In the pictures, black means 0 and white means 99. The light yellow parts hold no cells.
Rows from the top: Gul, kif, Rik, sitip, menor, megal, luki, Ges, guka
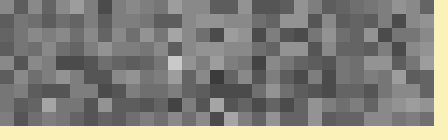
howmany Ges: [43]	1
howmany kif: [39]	3
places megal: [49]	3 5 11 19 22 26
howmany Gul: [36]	5
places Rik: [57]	10 17 23 26

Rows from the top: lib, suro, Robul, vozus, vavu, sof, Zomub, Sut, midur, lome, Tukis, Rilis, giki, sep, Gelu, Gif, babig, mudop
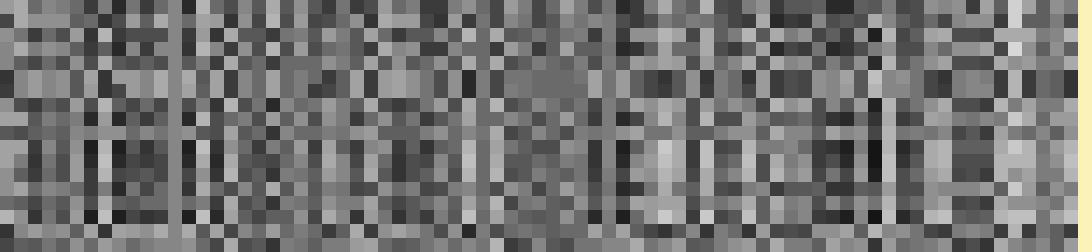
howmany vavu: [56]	9
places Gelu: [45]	21 34 37 51 62 75
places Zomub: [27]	8 23 35 46 53 57 66
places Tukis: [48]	19 54 55 61
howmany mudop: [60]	6
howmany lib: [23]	9

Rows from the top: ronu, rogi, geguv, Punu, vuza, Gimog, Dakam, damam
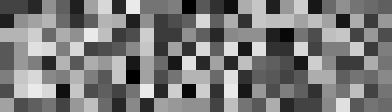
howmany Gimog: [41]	2
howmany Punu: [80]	1
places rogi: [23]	11 26
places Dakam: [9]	17
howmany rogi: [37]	3
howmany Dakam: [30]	3

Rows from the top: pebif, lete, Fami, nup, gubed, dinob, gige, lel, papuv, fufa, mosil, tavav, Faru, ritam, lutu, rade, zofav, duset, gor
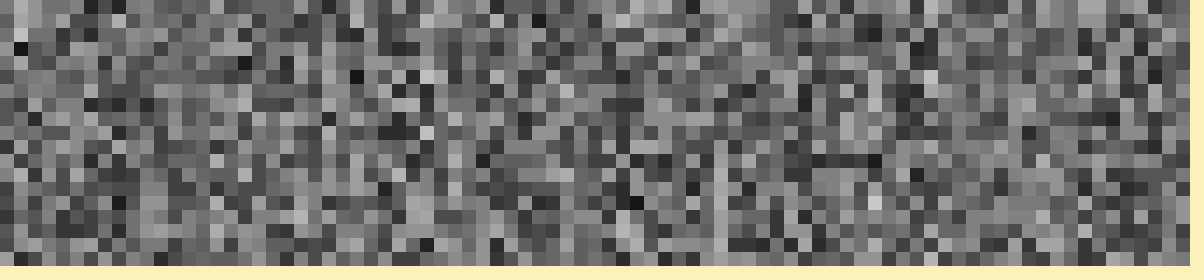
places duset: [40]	4 13 26 29 33 39 42
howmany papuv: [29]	9
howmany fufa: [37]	4
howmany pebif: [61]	7

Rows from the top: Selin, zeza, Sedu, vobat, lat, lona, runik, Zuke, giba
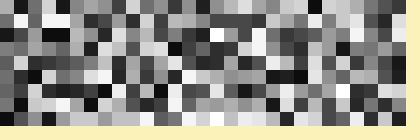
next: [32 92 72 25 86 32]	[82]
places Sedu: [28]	1 11 17 21 27
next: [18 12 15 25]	[5]
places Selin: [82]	3 9 21 23
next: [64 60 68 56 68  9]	[86]
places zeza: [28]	7 15 16 17

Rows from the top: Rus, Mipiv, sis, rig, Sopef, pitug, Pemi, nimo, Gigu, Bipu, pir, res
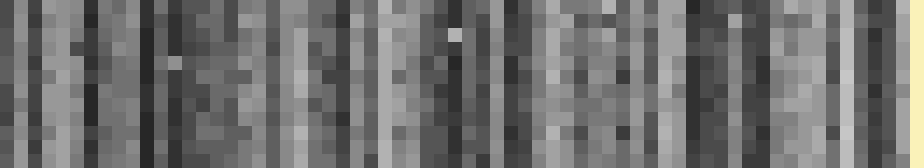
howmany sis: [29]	5
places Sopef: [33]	7 13 23 44 46 51 59 63
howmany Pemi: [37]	4

